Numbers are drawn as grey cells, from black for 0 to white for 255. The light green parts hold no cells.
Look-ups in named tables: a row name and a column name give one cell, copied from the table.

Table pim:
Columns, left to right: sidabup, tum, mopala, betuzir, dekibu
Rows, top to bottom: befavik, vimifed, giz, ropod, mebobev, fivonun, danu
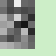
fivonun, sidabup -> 108
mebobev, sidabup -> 177
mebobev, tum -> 112
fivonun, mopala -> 97
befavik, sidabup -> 129
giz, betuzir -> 104
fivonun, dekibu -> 97
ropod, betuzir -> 22
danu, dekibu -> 104
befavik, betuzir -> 103
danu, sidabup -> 181
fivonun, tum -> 72
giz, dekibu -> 47
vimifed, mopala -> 86
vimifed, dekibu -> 82
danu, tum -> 171
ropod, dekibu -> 107
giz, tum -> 123
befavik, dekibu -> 97
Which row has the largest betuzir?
mebobev

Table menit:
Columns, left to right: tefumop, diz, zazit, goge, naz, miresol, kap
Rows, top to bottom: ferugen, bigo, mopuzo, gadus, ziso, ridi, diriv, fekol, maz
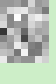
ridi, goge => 71
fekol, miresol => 124
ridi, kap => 140
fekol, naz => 120
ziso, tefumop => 54
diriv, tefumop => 169
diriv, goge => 197
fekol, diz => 183
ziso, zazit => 175
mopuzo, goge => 138
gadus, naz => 213
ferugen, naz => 212
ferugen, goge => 133
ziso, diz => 206
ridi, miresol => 193

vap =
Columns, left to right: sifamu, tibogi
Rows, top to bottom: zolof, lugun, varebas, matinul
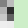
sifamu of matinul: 238
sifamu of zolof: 128
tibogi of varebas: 98
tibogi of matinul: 236
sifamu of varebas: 199
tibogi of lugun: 46
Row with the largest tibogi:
matinul

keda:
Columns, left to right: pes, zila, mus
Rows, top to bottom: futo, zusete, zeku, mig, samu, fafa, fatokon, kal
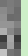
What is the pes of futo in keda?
116
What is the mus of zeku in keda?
109
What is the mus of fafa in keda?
58
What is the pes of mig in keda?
149
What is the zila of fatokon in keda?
161
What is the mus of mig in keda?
130
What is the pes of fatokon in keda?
87
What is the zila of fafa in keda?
168
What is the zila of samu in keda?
136
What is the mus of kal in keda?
107
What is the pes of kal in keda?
195
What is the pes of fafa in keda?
60
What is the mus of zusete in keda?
108
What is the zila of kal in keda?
117
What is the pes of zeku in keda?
144
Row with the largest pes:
kal

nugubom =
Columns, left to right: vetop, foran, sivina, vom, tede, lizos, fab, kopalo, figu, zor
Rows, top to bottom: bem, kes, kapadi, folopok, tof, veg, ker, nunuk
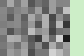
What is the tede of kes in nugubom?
112
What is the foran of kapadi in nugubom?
92
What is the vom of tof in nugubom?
102
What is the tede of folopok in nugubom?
152
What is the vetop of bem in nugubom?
117
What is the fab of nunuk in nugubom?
120
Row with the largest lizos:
kes

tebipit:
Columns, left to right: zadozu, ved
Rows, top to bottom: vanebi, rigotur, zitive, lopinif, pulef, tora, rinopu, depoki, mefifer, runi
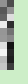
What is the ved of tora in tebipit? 137
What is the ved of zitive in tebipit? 221
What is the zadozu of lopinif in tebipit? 234
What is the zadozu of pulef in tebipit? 150
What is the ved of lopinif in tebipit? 46
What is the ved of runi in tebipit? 61
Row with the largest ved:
zitive

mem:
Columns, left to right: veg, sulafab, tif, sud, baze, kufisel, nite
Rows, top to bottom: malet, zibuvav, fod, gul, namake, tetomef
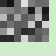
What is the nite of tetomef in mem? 126
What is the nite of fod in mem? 42
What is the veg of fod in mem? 184
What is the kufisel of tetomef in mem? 89
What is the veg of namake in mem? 145
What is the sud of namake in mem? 44
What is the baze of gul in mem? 202
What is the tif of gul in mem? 90
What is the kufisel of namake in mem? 97
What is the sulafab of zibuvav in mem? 130
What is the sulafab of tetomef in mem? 42
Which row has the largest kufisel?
fod

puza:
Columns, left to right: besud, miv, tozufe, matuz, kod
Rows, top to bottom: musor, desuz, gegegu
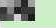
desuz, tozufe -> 34
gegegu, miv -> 92
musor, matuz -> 39
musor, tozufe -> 121
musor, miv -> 160
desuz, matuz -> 56
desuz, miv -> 128
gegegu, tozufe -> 207
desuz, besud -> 54
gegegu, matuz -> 86
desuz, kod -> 56
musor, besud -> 179
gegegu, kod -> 28
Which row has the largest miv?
musor

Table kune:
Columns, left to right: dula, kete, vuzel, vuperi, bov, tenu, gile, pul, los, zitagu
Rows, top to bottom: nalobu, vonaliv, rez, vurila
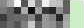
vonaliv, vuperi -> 172
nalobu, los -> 189
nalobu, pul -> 195
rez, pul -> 128
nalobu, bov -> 217
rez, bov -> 132
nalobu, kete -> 171
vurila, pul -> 143
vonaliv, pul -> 38
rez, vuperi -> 107
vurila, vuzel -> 85
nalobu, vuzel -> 249
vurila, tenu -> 97
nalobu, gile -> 241
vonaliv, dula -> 119
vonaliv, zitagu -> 96
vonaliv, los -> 141
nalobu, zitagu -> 96
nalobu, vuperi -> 86
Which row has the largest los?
nalobu

